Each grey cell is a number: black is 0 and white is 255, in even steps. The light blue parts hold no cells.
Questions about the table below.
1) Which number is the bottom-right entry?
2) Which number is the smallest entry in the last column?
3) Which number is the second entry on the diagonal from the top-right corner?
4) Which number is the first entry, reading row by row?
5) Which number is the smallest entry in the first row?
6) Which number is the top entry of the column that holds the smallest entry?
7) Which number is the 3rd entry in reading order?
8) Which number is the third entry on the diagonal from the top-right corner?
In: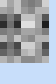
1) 180
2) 28
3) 180
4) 208
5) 124
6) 208
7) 195
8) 195

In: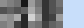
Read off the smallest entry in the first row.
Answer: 23
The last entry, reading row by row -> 113
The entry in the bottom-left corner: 127
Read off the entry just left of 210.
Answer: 39
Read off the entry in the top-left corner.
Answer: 142
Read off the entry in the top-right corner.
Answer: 113
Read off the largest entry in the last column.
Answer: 155
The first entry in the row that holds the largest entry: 155
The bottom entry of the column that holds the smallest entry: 39
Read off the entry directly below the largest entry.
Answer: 127
